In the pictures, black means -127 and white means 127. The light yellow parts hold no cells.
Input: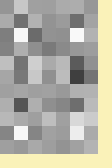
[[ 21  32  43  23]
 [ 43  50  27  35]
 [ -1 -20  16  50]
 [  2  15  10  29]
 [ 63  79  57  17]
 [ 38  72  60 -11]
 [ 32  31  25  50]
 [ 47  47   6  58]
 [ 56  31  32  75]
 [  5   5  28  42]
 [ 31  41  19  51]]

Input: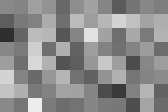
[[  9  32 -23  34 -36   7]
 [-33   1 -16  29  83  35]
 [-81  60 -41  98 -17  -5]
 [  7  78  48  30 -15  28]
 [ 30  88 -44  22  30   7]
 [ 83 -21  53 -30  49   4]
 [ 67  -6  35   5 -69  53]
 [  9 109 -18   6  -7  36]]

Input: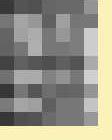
[[-70 -47 -22  19]
 [-10  23  31  -8]
 [-27  44  23  77]
 [-28  47  -8  77]
 [-60 -41 -32  42]
 [-14  42  19  79]
 [-72 -41 -27  20]
 [ -5  31  -8  67]
 [-72 -43  -8  24]]

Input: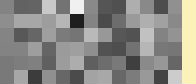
[[  3 -27 -12   9 -47   9  16]
 [ 14  39  54   4 -18  47   9]
 [  4 -25  -4  57 -40  65  19]
 [  3  30  27  15 -49  54  -9]
 [ -6   0  28 -32  -6  10 -25]
 [ -6 -67 -24  35 -24  25  76]]

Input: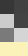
[[-72]
 [ 76]
 [ -5]]

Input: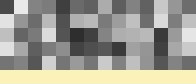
[[-53   3 -64 -31 -33 -30  22]
 [ 98 -19 -46  57  29 -18  -2]
 [ 63  -5 -43 -63  46  57  26]
 [ 96 -32  14 -48 -69  21  40]
 [-11 -41 -10  -9   1  19   3]]

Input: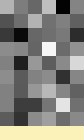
[[  51  -24 -124]
 [ -45   51    0]
 [ -70  -24   -6]
 [  12  -26  -20]
 [   1   24   10]
 [  13    2  -78]
 [   1   23    5]
 [   1  -66  100]
 [ -35   11  -19]]

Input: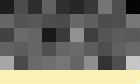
[[-97 -81 -80 -70 -48]
 [-25 -39 -52 -32 -48]
 [-61 -27 -69 -65 -35]
 [-29 -25 -25 -35 -31]
 [ 38 -22  -9  14 -48]]
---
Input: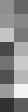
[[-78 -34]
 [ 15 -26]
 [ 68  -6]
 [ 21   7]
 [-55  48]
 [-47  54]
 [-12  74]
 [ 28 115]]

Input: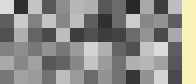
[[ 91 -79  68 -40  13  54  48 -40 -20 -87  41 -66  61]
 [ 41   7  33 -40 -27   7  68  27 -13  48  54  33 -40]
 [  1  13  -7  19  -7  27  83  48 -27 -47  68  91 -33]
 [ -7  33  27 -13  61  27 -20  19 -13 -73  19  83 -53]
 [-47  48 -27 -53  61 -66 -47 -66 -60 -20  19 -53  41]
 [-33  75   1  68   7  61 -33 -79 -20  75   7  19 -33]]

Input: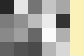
[[-30 -45 -53  54  87]
 [ -3  16  60 107 -76]
 [  9  31 -24 122  47]
 [-89 101 -11  68  39]]

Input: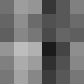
[[ -32    7   -8  -53  -26  -32]
 [ -26   14  -20  -46  -39  -20]
 [ -14   29   21  -73  -39    0]
 [  -8   35    7  -67  -39   -8]
 [   0   43   29  -79  -46    7]
 [  21   61   49 -100  -59   14]]

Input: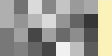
[[ 47 -13  90   7  68  26  40]
 [ -7   1 -27 -57 112  62 -35]
 [ 47  20  55  90  20 -27 -73]
 [ -7  33 -57  33 -21  13 -49]]

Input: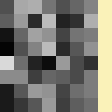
[[-101  -72  -40   26  -65  -33  -17]
 [-123  -47    3   59  -85  -40   18]
 [-101  -40   26   18  -59  -17   -3]
 [-108  -25   34   18  -59  -11   -3]
 [  89  -17  -93 -115   26  -53  -79]
 [  11   11  -65  -25  -33  -53   -3]
 [ -33   26  -85   59  -93  -79   46]
 [ -47   40   46  -11  -47  -25    3]]

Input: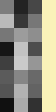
[[  -2  -92  -56]
 [  58  -72   -8]
 [ -36    6  -22]
 [  -8   28   14]
 [-111   42  -78]
 [ -43   50  -28]
 [-105   66  -50]
 [ -64   74   22]]

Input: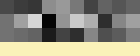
[[ -54  -67  -73   13   25   -7  -60  -28  -42  -28]
 [ -13  -20  -28 -100  -60  -81    6  -48  -35   -1]
 [ -13   32   86 -122   19   73   46  -81    6   32]]
